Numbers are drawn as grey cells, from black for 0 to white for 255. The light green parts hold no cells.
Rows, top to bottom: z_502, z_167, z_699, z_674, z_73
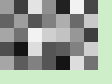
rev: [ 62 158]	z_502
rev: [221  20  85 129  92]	z_73
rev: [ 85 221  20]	z_674

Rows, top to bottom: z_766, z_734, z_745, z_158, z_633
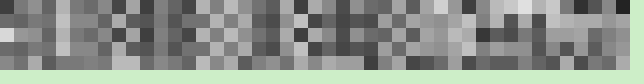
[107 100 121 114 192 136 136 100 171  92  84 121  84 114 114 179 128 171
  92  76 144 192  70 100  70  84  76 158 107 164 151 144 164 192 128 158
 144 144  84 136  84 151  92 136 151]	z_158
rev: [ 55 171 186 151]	z_745
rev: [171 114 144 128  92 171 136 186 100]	z_633
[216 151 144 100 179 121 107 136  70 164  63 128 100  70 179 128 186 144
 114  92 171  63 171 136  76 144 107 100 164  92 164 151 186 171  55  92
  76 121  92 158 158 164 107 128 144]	z_745
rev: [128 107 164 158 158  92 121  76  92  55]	z_745
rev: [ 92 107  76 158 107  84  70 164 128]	z_633

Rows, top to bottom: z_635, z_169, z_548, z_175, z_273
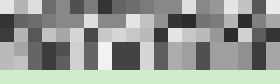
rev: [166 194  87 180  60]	z_548
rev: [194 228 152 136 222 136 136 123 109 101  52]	z_635

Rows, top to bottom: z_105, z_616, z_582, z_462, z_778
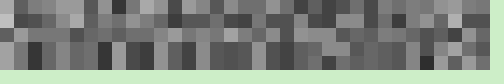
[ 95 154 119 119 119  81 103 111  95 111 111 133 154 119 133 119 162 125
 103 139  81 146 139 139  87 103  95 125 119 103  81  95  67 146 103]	z_582
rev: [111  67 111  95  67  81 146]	z_778
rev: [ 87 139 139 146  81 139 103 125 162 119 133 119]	z_582
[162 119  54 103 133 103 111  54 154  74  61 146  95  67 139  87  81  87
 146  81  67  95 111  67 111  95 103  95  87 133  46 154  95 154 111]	z_778
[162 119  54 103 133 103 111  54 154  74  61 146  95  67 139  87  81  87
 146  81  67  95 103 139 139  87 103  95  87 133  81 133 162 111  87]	z_462
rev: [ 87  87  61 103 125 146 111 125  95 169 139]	z_616

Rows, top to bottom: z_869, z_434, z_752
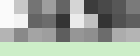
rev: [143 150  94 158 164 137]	z_752
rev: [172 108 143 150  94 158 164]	z_752
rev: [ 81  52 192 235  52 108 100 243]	z_434
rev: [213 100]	z_869
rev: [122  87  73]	z_869

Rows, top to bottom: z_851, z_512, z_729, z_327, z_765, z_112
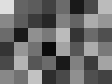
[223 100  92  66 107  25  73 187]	z_851
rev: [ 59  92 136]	z_512
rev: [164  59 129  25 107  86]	z_765
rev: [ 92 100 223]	z_851
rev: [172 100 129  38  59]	z_512
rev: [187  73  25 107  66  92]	z_851
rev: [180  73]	z_765

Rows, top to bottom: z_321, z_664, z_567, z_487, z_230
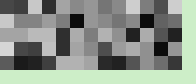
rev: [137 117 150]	z_321
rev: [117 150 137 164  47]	z_321
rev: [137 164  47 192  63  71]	z_487
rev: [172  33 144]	z_567
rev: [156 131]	z_664

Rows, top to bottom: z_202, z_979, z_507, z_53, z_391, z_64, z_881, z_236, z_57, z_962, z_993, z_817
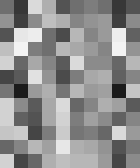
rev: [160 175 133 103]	z_236
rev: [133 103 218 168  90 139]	z_236
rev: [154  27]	z_881
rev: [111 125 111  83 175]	z_202
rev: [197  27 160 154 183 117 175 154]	z_881
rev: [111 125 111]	z_202

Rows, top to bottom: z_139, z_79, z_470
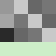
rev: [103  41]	z_470
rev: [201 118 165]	z_79
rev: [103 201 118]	z_79
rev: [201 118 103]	z_470

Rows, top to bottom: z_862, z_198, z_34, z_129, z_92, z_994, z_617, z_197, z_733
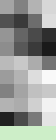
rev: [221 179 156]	z_994
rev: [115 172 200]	z_92
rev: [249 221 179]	z_994
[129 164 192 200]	z_617
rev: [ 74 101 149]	z_34
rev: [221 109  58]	z_198
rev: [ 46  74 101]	z_34

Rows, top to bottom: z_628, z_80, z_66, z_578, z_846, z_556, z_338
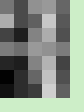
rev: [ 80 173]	z_66
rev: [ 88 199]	z_80

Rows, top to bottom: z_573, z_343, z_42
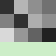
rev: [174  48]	z_343
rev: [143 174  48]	z_343
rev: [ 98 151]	z_42
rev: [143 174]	z_343

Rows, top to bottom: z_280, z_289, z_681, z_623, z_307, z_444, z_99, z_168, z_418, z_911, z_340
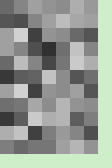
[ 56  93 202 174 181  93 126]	z_418
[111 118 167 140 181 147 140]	z_168
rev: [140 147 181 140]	z_168
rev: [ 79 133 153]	z_911
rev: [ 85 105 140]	z_681
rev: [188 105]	z_307

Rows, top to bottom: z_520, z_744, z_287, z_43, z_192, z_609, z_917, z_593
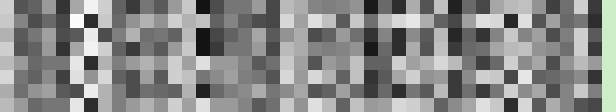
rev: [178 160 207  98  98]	z_192
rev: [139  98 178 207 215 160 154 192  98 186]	z_593
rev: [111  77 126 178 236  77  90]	z_917
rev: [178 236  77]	z_917
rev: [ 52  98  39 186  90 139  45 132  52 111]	z_287
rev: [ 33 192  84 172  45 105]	z_520

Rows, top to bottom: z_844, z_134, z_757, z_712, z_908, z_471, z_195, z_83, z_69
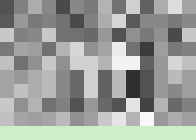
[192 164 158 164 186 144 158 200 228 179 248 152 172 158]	z_69
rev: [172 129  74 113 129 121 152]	z_134
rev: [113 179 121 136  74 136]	z_844
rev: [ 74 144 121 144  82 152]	z_757

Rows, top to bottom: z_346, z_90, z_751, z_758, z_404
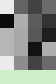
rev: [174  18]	z_758
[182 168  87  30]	z_751
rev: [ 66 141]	z_404
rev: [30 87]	z_751
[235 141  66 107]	z_404
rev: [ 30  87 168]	z_751

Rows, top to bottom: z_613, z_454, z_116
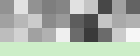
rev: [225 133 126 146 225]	z_613
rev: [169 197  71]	z_454

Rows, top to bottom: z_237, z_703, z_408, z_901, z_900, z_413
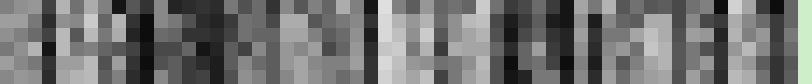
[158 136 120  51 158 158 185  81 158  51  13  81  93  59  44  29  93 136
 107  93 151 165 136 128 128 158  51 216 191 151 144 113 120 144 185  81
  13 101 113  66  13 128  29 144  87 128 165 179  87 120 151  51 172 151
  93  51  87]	z_900
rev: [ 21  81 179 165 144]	z_408
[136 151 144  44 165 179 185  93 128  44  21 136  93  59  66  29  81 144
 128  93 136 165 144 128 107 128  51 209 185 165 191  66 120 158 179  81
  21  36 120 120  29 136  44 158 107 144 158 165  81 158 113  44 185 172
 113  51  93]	z_413
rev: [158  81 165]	z_413
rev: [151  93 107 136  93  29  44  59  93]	z_900
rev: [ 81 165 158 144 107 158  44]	z_413

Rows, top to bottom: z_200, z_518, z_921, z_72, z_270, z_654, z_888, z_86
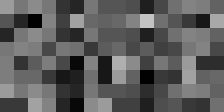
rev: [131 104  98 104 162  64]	z_518
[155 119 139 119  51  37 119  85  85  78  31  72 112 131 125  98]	z_200
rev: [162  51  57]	z_654

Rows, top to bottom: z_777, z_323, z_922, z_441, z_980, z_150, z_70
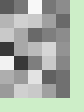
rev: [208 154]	z_70
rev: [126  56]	z_980
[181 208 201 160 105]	z_323
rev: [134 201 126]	z_980
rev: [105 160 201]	z_323
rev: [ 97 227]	z_150
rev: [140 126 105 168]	z_922

